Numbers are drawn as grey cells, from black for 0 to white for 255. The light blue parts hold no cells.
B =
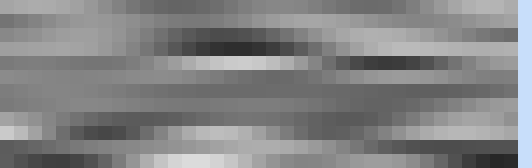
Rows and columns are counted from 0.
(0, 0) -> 165
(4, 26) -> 62
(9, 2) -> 162
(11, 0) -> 93
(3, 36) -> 177
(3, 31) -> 181
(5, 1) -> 137
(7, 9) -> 128
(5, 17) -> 112
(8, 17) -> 117
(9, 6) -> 76
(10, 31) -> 77
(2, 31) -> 147
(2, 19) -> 102
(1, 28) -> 136
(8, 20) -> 110
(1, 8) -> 147
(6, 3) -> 133
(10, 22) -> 154
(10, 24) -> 132
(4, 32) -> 115
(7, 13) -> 120
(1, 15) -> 125
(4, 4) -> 122
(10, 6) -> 126
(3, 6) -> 160
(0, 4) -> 167
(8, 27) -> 100
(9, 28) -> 145
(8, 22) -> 98
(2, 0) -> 136
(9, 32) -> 183
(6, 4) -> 133
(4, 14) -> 185
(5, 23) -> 124
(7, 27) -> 99
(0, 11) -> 103
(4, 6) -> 117
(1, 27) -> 140
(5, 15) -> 124

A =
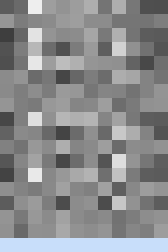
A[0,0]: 92
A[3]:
[82, 125, 183, 108, 80, 124, 154, 94, 210, 145, 113, 84]
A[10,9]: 140
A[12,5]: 169
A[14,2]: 155
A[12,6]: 179
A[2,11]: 90
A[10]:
[129, 115, 152, 139, 174, 133, 138, 158, 107, 140, 138, 146]
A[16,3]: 143
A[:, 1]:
[106, 124, 102, 125, 116, 148, 126, 127, 127, 138, 115, 134, 124, 131, 143, 121, 105]
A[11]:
[86, 134, 163, 121, 71, 108, 141, 84, 221, 148, 118, 94]
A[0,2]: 238
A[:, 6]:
[174, 140, 166, 154, 149, 125, 118, 136, 180, 144, 138, 141, 179, 128, 145, 132, 141]
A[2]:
[62, 102, 227, 148, 138, 140, 166, 121, 176, 116, 92, 90]
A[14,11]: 93
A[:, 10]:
[79, 116, 92, 113, 72, 131, 131, 145, 93, 131, 138, 118, 93, 157, 114, 141, 126]
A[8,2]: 223
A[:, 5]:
[157, 158, 140, 124, 176, 103, 151, 133, 175, 107, 133, 108, 169, 134, 140, 139, 146]
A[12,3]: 136
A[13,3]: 137
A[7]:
[149, 127, 122, 152, 157, 133, 136, 158, 109, 122, 145, 147]
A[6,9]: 115
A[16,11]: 157
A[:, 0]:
[92, 150, 62, 82, 79, 139, 138, 149, 71, 98, 129, 86, 67, 143, 92, 148, 145]
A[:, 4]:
[147, 154, 138, 80, 189, 70, 154, 157, 182, 68, 174, 71, 152, 161, 76, 162, 168]
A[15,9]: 125
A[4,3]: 157
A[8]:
[71, 127, 223, 145, 182, 175, 180, 133, 162, 120, 93, 91]

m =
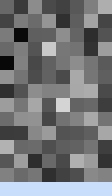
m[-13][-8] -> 104
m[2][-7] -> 9
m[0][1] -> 58
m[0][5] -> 88
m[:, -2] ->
[127, 163, 45, 50, 117, 118, 172, 104, 169, 95, 116, 156, 137]
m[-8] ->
[147, 116, 76, 98, 74, 169, 118, 95]
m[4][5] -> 141
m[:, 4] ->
[65, 48, 142, 119, 118, 74, 131, 212, 114, 83, 94, 73, 65]
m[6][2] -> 141
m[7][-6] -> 167
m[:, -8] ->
[104, 67, 123, 105, 8, 147, 47, 157, 108, 59, 178, 86, 129]
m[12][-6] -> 118
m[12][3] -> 47
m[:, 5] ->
[88, 94, 100, 115, 141, 169, 168, 99, 131, 86, 98, 176, 78]
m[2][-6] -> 95
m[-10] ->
[105, 126, 84, 201, 119, 115, 50, 158]
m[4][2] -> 72
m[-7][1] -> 83
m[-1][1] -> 106
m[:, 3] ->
[74, 149, 96, 201, 97, 98, 130, 86, 70, 155, 79, 105, 47]

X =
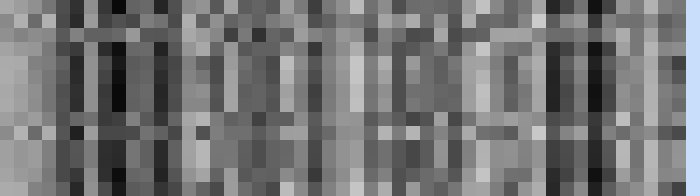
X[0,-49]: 168
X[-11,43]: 66
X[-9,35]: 131
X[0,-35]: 147
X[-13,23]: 97
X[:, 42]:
[17, 54, 94, 18, 33, 24, 17, 19, 57, 52, 39, 38, 17, 32]
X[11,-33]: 119
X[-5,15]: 126
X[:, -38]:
[37, 114, 86, 35, 53, 45, 38, 40, 53, 97, 42, 42, 35, 53]
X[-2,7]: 47
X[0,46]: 178
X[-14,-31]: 100
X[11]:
[160, 150, 156, 127, 73, 85, 123, 46, 42, 117, 96, 42, 97, 161, 182, 117, 119, 94, 78, 98, 104, 130, 71, 126, 146, 155, 95, 112, 86, 71, 91, 146, 73, 130, 178, 142, 144, 129, 147, 62, 75, 102, 38, 86, 182, 115, 182, 129, 148]
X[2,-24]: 142
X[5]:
[172, 164, 136, 118, 89, 43, 145, 68, 15, 94, 100, 45, 74, 131, 118, 76, 162, 103, 95, 77, 178, 129, 76, 126, 149, 196, 123, 160, 79, 134, 109, 95, 111, 160, 179, 131, 90, 134, 168, 35, 82, 127, 24, 80, 134, 136, 174, 113, 87]
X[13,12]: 72
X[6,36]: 98
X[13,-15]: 164
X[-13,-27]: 79
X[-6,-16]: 116
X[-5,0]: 139
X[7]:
[170, 160, 141, 116, 83, 46, 144, 60, 10, 97, 103, 40, 77, 135, 135, 82, 164, 97, 99, 83, 166, 124, 67, 123, 145, 191, 117, 149, 78, 119, 110, 99, 102, 158, 188, 134, 95, 123, 165, 35, 75, 119, 19, 71, 141, 131, 177, 122, 106]
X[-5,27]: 179
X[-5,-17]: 97
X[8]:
[159, 146, 156, 129, 79, 103, 112, 58, 64, 128, 89, 53, 101, 166, 179, 123, 97, 104, 65, 95, 94, 139, 90, 131, 150, 148, 90, 112, 91, 69, 83, 159, 72, 116, 156, 147, 158, 147, 140, 75, 85, 106, 57, 105, 189, 115, 180, 120, 140]
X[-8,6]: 144
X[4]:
[171, 170, 129, 124, 97, 39, 145, 76, 25, 91, 96, 53, 71, 128, 98, 75, 155, 110, 91, 73, 188, 138, 86, 129, 154, 197, 127, 174, 82, 153, 107, 94, 118, 161, 163, 125, 86, 149, 173, 40, 94, 137, 33, 94, 126, 142, 169, 101, 65]
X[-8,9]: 98
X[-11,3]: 121
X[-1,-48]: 170
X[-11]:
[163, 153, 150, 121, 72, 59, 139, 45, 15, 104, 106, 35, 87, 149, 168, 102, 151, 88, 97, 97, 132, 121, 56, 118, 141, 173, 104, 124, 81, 88, 105, 120, 83, 149, 196, 138, 116, 111, 158, 45, 67, 106, 18, 66, 160, 120, 180, 135, 140]
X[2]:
[144, 131, 140, 136, 89, 129, 97, 97, 104, 152, 87, 86, 98, 168, 155, 135, 64, 121, 49, 101, 90, 157, 130, 120, 150, 142, 76, 129, 110, 75, 79, 166, 75, 93, 98, 162, 163, 162, 133, 108, 107, 122, 94, 136, 172, 120, 164, 107, 116]
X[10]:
[160, 150, 156, 127, 73, 86, 123, 47, 43, 117, 96, 42, 97, 162, 182, 118, 118, 95, 78, 98, 103, 130, 72, 126, 146, 155, 94, 112, 86, 71, 91, 147, 73, 129, 177, 142, 145, 130, 147, 63, 76, 102, 39, 87, 183, 115, 182, 129, 147]
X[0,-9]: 71

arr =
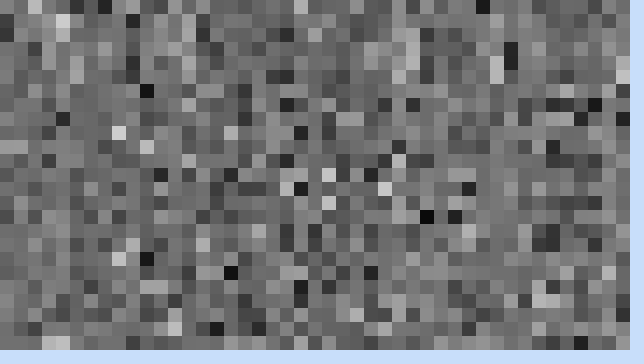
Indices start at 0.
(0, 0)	128
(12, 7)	104
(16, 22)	52
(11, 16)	116
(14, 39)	82
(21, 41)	86
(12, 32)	151
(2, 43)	133
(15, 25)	101
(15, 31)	103
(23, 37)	113
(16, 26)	68
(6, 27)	110
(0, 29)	73
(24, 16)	149
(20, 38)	164
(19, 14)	150
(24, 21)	160
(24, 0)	112
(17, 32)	135
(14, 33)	141
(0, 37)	123
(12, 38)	107
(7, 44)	113
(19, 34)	116
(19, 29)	115
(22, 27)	73
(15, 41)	128
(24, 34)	147
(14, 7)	110
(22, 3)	93
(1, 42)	112
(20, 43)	125
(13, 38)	151
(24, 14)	112
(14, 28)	153
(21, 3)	135
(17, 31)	91

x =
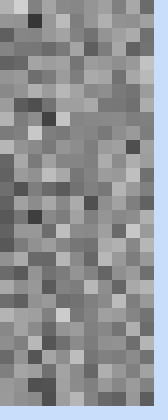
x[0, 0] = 178
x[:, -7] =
[137, 187, 163, 122, 162, 156, 183, 159, 196, 121, 149, 133, 168, 91, 136, 125, 190, 134, 182, 124, 130, 110, 204, 148, 112, 142, 163, 161, 157]
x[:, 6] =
[149, 150, 114, 94, 156, 170, 136, 169, 136, 133, 126, 128, 131, 128, 80, 128, 137, 114, 103, 131, 183, 128, 131, 128, 124, 118, 103, 128, 131]
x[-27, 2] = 132
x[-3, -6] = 139
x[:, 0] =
[178, 149, 95, 132, 98, 148, 137, 156, 179, 123, 182, 102, 98, 111, 98, 88, 98, 88, 145, 107, 169, 110, 180, 136, 142, 106, 127, 153, 154]
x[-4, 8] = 125
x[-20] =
[123, 128, 200, 126, 121, 136, 133, 121, 142, 154, 125]
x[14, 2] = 140
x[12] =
[98, 155, 145, 189, 168, 119, 131, 156, 153, 191, 112]
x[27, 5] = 140
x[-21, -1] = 128
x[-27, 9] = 171
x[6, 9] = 116
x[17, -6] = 118
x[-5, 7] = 144
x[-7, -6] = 119
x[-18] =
[102, 168, 122, 160, 133, 133, 128, 172, 140, 174, 157]
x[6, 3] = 155
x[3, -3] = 167
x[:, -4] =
[160, 176, 148, 125, 152, 165, 142, 120, 137, 121, 155, 172, 156, 120, 143, 149, 159, 170, 184, 101, 142, 138, 160, 135, 144, 129, 175, 153, 105]
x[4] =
[98, 104, 164, 157, 162, 117, 156, 152, 143, 153, 194]
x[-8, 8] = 187
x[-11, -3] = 153
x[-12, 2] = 145
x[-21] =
[179, 124, 141, 66, 196, 133, 136, 137, 138, 126, 128]
